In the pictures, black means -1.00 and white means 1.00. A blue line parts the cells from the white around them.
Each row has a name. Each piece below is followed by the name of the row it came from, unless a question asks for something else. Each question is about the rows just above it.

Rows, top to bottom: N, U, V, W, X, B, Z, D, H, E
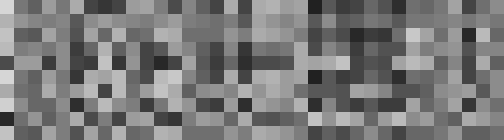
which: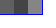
W
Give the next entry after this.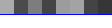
[-0.02]

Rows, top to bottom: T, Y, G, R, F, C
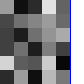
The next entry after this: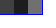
[0.16]
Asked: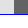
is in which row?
T
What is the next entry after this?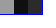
[0.77]
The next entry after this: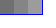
[-0.17]
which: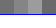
Y
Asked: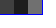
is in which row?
G

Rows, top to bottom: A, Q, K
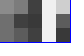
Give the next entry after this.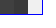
[-0.28]
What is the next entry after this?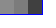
[0.88]
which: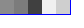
A
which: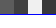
K
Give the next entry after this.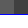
[0.88]
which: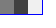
A

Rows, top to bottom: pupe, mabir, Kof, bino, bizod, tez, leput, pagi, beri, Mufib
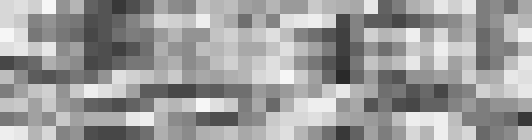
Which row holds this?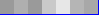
leput
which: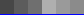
Mufib
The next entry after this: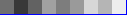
[0.53]
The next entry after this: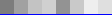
[0.63]
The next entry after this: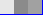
[-0.34]

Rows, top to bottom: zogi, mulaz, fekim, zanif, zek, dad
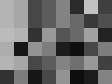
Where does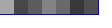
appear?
mulaz
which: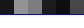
zanif

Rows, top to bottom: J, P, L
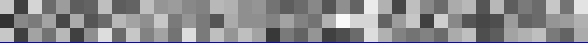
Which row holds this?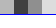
L
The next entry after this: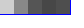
[0.22]
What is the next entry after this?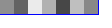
[-0.16]
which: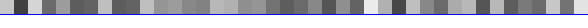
J
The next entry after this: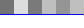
[0.28]

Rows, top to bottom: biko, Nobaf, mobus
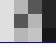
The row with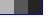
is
biko
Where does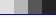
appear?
biko
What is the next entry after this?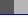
[-0.72]
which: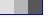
biko

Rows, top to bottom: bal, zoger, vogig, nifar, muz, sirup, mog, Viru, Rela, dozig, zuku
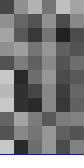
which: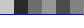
zuku
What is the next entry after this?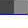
[-0.51]
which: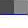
zoger
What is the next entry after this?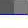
[0.02]
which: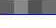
muz
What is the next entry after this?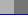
[0.50]
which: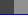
bal

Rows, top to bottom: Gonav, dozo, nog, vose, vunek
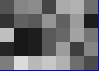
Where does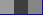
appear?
vose
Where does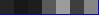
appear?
vose
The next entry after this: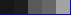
[-0.08]

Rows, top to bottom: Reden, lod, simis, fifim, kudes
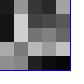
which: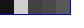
lod
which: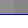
kudes
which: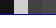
lod
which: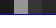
Reden

